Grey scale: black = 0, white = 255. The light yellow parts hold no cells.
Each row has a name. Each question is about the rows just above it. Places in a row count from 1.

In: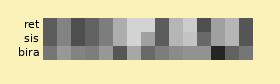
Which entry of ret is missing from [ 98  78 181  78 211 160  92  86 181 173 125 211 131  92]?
[203]
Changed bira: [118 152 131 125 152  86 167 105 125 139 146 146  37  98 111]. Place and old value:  15, [118]

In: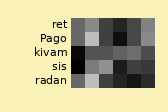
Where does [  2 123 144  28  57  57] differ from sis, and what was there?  5, [64]
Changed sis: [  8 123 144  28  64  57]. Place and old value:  1, [2]
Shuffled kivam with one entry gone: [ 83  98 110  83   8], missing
[77]
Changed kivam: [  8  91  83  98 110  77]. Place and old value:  2, [83]
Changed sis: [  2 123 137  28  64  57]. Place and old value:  3, [144]
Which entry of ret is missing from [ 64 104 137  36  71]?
[130]
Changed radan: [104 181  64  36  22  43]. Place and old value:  2, [189]

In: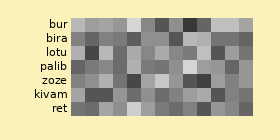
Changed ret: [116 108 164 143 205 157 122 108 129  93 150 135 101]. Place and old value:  10, [85]
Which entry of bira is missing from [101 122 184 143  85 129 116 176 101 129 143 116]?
[93]
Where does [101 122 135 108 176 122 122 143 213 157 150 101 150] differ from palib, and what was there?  7, [116]

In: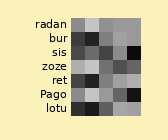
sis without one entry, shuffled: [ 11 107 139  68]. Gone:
[74]
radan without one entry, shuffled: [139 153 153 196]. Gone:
[145]
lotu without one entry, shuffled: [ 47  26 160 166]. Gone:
[94]
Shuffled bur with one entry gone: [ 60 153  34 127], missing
[160]
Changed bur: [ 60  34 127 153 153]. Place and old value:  4, [160]
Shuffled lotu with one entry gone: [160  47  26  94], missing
[166]

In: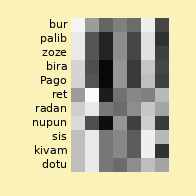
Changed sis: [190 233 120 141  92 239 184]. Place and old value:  4, [135]
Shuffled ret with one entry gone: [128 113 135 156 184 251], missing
[28]

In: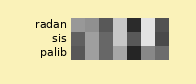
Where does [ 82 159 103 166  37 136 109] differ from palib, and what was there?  1, [88]
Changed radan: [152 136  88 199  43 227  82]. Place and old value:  2, [144]
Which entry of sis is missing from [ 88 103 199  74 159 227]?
[96]
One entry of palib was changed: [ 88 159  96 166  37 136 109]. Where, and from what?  3, [103]
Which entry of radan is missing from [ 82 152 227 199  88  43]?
[144]
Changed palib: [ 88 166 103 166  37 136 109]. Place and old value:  2, [159]
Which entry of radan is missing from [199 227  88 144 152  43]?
[82]

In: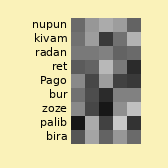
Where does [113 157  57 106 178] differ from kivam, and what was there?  4, [113]
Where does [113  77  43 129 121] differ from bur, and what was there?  5, [129]
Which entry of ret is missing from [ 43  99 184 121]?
[91]
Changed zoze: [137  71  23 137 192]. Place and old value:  4, [143]
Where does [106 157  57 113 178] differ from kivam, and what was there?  1, [113]

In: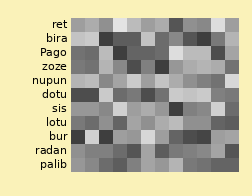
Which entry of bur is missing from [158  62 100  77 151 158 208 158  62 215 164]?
[69]
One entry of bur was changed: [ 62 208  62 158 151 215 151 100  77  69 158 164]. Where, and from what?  7, [158]
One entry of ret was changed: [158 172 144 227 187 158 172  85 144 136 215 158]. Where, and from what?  11, [221]

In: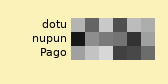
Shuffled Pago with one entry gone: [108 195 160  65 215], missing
[72]
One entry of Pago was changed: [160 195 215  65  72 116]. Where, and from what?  6, [108]
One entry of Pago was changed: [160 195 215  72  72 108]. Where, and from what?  4, [65]
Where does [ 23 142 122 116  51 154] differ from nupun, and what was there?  6, [160]
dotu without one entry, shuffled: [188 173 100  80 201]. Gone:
[180]

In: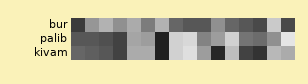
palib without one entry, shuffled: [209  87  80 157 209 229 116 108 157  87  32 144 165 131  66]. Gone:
[216]
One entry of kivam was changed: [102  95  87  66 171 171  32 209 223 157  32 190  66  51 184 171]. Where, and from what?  11, [39]
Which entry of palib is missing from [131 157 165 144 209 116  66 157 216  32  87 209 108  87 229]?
[80]
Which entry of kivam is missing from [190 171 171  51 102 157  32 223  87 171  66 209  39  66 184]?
[95]
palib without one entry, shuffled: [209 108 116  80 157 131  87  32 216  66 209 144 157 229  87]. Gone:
[165]
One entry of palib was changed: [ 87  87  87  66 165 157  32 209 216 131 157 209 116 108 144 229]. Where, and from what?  3, [80]
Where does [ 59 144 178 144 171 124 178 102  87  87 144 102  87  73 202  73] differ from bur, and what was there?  2, [150]

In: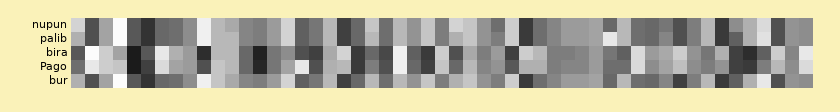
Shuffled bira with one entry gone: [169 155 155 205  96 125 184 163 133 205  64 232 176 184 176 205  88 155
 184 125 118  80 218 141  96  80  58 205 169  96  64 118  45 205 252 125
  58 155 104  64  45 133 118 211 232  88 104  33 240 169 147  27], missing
[72]
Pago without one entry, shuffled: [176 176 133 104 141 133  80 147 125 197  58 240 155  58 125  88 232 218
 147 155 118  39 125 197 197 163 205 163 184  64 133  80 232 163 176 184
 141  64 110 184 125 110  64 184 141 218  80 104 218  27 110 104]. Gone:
[191]
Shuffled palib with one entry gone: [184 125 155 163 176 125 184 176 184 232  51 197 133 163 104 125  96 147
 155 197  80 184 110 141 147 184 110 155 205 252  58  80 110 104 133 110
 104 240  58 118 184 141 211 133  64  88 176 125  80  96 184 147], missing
[225]
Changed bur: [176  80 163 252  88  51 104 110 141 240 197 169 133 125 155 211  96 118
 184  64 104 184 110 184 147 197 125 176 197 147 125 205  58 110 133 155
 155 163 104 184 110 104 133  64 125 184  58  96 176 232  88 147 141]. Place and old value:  51, [80]

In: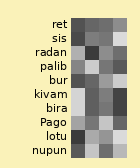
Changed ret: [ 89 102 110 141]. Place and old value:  1, [82]
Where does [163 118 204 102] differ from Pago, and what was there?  3, [197]
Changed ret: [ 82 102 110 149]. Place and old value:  4, [141]
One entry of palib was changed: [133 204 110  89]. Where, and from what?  3, [118]

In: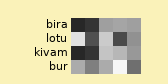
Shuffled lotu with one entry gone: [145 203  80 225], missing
[74]
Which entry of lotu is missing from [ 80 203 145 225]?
[74]
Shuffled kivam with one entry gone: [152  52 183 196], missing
[39]
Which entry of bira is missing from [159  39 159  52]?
[165]

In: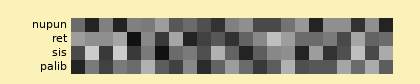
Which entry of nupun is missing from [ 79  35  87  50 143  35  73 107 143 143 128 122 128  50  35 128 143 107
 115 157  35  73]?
[151]
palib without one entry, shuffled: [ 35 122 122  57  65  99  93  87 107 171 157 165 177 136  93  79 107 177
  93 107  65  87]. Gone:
[43]
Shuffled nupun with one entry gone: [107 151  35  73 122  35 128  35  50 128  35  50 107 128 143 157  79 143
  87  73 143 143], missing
[115]
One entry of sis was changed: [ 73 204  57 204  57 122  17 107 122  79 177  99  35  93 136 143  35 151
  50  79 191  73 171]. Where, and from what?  18, [157]
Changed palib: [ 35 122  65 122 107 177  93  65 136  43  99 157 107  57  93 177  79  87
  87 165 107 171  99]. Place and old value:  23, [93]
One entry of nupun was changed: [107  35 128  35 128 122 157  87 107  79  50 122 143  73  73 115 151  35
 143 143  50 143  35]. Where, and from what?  12, [128]

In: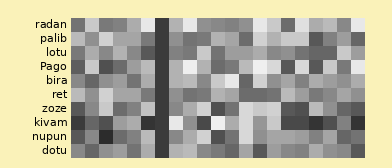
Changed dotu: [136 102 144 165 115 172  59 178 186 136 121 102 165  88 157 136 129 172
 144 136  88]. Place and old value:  4, [157]
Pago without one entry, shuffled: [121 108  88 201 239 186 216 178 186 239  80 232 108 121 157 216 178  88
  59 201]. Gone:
[94]
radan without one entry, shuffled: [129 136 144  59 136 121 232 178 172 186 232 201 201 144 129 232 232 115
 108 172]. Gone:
[224]
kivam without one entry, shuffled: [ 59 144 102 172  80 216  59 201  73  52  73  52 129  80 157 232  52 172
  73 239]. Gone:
[150]
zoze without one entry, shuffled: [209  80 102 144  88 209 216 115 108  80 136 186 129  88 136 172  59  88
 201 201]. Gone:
[193]
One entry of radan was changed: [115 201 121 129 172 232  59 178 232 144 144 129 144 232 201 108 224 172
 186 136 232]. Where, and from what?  11, [136]

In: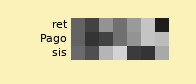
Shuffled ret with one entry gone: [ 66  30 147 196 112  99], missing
[154]
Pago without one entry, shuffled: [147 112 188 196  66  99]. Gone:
[52]
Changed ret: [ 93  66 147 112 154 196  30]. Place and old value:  1, [99]
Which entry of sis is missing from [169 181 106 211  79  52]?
[59]
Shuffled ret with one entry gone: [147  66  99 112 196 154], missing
[30]
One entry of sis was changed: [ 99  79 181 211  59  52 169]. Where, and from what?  1, [106]
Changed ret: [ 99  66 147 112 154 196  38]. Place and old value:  7, [30]

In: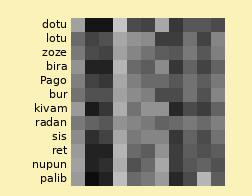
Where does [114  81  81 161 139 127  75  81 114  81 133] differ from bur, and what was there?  8, [75]
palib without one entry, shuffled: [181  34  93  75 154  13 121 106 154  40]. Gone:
[189]
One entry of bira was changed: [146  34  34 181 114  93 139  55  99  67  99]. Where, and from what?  5, [106]
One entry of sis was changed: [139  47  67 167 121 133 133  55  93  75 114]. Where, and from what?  9, [99]

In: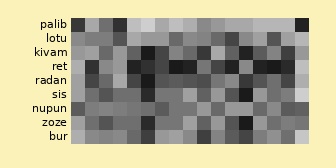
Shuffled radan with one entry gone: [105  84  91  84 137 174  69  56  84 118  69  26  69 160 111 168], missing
[77]
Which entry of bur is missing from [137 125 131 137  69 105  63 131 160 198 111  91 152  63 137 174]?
[144]
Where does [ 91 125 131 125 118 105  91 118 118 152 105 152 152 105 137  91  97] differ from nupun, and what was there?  6, [111]

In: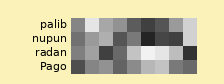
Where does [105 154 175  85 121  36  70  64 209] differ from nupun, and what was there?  1, [113]
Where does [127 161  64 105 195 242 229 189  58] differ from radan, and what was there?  9, [50]
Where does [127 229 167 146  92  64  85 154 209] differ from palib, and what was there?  1, [133]
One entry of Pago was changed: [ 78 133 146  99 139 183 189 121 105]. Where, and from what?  7, [195]
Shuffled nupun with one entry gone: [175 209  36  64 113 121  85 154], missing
[70]
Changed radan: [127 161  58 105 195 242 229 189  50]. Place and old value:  3, [64]
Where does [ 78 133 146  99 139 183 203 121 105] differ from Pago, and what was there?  7, [195]

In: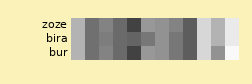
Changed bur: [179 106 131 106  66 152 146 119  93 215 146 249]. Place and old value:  2, [112]
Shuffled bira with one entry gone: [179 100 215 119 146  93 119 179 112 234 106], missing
[125]

